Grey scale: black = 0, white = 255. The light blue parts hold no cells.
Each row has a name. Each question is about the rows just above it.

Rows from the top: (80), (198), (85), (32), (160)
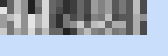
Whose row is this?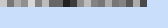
(160)
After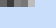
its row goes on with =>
[ 74  88  88 172 144]
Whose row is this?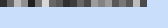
(80)
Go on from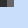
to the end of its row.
[188 144  32 119 215 103  88  47  61 103  74 156 131 156  88 119  88 188
  74]

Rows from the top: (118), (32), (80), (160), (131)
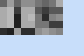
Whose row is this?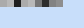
(80)
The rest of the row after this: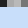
[ 45 130 142]

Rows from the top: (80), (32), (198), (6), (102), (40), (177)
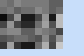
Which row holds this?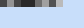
(6)
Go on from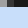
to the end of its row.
[110 174  70 199]

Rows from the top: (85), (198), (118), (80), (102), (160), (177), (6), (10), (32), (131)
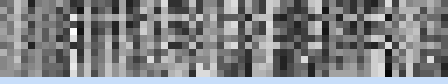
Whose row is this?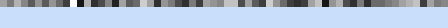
(102)
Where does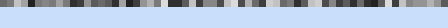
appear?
(85)
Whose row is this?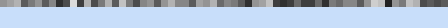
(160)
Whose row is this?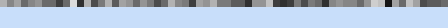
(6)
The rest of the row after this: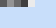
[134 178 122 148 178 162 194 106  76  62 148 162 194 178 162 194 106 206
 122 194  76  91  91 106  34 178 194 194  48  34  76 122  91  48  91 122
 122  34 162 178  76 178 206 219  21 134 106 194  91 134 106 106  48]

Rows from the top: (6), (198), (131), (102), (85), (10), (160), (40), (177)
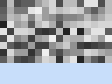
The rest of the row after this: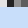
[ 64 188]
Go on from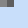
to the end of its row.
[145 188]

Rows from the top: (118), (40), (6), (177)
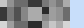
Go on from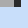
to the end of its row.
[158 146 108]
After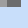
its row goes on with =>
[ 43  43 158 198 171 213]
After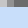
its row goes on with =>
[ 56  56 120 146 120 171]

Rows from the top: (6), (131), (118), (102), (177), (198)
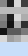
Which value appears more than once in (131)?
[187]
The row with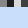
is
(6)
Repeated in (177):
[91]

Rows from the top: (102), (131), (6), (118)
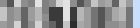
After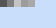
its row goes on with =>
[100 196 156]
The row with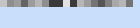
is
(6)
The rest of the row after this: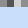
[128 226 128 142 210 226 142  85 128 196 156 168 100 196 156]
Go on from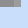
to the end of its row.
[116]
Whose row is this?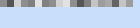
(102)

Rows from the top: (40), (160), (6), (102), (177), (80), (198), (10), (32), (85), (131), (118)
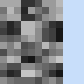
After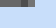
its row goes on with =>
[141 103]
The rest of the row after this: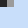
[116  91 155 168]

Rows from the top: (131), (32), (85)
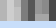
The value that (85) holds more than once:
[166]
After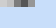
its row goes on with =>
[138  71]

